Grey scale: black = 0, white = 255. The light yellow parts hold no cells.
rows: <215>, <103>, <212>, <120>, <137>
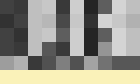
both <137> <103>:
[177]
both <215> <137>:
[57]
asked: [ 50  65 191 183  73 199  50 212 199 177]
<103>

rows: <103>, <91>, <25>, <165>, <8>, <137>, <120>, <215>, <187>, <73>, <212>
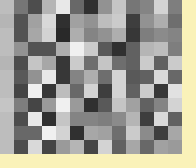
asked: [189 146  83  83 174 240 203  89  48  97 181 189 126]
<165>
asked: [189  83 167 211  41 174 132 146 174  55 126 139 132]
<25>
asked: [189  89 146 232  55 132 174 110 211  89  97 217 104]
<137>

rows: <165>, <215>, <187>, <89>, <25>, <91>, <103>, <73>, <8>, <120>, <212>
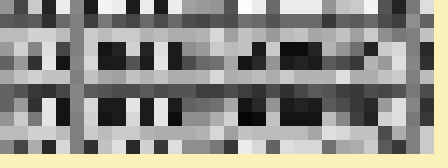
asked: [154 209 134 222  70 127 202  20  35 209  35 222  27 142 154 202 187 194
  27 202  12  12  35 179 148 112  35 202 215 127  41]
<89>
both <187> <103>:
[120]
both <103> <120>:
[76]

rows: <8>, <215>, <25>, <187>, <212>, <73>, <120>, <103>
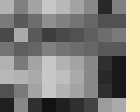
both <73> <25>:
[170]
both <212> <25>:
[122]

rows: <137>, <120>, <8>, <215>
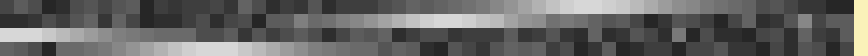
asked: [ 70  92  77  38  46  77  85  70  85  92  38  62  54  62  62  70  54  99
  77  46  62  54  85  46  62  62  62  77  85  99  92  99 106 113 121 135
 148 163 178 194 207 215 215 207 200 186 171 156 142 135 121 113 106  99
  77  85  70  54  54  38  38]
<137>
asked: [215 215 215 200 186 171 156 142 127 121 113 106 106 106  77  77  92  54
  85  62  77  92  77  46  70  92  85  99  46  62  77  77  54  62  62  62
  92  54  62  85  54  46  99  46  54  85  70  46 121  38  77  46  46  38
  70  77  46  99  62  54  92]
<8>

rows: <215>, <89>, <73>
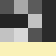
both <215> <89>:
[42]
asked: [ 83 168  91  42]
<215>
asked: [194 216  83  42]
<73>

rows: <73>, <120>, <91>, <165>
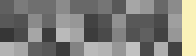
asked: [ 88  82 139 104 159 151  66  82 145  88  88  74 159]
<120>
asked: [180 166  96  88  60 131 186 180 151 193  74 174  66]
<165>
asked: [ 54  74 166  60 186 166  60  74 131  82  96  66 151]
<91>

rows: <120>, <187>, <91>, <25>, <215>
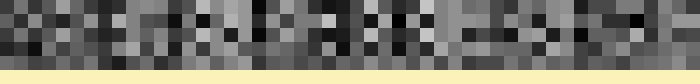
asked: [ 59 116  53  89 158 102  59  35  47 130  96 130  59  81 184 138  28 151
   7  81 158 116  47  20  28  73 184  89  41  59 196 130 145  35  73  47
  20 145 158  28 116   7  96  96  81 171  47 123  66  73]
<91>
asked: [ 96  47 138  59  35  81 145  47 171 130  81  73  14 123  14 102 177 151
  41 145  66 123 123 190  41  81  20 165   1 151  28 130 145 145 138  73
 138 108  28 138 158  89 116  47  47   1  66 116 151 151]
<187>
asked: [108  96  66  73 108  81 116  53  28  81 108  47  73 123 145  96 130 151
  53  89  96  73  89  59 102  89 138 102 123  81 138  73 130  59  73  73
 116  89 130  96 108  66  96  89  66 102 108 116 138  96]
<215>

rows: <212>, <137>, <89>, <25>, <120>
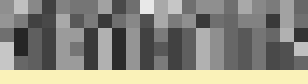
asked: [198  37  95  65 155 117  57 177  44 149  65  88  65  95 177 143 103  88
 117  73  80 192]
<25>
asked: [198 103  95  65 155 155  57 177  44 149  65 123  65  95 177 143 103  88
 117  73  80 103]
<120>
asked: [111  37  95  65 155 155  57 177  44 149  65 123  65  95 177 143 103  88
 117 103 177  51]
<89>
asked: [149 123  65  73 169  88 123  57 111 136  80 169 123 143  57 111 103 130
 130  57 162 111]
<137>

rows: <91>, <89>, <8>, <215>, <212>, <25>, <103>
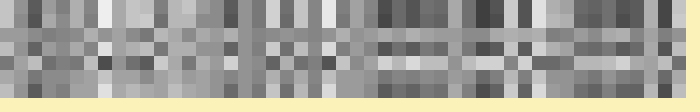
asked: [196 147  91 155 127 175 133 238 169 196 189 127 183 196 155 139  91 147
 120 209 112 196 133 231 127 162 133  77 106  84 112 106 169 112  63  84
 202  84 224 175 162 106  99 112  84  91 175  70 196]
<91>
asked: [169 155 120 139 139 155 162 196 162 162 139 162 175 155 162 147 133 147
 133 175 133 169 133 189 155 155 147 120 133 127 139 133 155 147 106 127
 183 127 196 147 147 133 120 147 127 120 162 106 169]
<25>
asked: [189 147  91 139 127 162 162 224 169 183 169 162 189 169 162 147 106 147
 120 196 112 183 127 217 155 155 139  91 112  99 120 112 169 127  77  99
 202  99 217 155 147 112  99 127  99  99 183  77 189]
<103>
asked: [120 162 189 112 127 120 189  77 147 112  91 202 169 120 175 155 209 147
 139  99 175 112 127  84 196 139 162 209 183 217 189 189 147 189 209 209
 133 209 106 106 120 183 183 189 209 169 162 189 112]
<212>
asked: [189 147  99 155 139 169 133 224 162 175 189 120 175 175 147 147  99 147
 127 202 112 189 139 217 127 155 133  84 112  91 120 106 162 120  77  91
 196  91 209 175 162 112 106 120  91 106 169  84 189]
<215>

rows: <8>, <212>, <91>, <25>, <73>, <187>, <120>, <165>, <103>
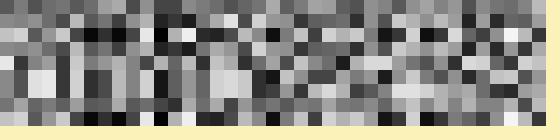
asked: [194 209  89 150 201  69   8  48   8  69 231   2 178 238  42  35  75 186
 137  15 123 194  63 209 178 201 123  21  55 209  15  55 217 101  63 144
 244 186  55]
<91>
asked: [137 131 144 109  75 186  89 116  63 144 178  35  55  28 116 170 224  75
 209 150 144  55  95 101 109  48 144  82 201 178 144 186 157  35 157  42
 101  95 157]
<212>

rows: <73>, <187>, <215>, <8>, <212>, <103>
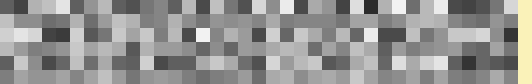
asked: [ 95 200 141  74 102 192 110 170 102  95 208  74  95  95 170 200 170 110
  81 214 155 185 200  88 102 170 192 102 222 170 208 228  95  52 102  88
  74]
<212>
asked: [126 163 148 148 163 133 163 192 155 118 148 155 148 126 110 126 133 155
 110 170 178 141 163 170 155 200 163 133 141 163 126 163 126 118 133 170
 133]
<103>

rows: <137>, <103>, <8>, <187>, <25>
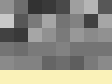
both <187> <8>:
[122]
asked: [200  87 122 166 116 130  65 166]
<103>
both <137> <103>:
[87]

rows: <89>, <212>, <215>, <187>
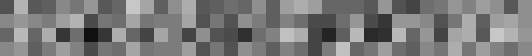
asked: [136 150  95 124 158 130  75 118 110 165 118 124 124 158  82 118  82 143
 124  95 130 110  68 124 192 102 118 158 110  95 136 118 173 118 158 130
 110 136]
<187>
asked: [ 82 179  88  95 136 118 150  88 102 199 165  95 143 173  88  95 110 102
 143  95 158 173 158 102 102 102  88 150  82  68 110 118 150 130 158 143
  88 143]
<89>
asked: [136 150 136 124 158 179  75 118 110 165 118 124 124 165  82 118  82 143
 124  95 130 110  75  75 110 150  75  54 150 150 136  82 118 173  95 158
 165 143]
<212>

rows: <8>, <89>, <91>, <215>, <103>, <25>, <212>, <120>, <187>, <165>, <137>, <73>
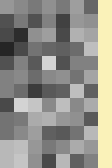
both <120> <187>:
[171]
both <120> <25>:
[137]
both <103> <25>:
[129]
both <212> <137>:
[190]

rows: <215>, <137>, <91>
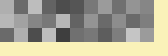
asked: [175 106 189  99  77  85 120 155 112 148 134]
<215>
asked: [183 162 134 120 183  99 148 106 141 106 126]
<137>
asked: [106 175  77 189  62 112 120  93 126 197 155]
<91>

